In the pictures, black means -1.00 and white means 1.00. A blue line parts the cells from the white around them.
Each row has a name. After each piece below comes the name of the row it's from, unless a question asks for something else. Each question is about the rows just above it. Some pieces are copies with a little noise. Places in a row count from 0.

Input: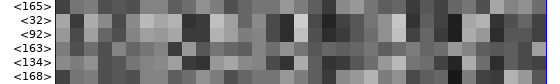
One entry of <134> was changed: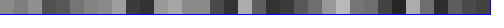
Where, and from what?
14, [0.03]
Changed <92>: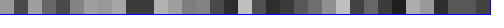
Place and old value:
4, [-0.37]
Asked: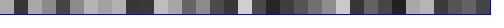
<32>

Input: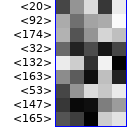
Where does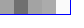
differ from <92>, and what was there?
0, [0.34]
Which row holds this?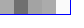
<92>
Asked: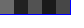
<32>

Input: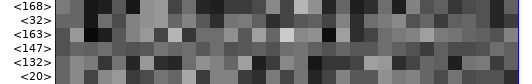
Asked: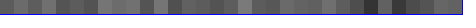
<147>
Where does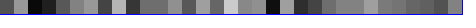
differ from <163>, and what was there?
24, [-0.04]

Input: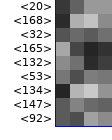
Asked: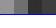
<132>
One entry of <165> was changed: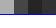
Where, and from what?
0, [0.31]
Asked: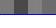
<53>
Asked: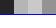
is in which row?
<134>
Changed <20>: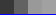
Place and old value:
3, [0.20]

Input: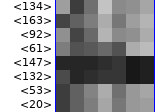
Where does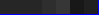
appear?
<147>
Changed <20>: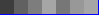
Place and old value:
6, [0.24]
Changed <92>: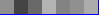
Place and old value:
4, [0.08]
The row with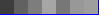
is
<20>
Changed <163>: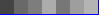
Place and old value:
1, [-0.24]
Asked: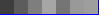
<20>
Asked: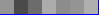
<92>

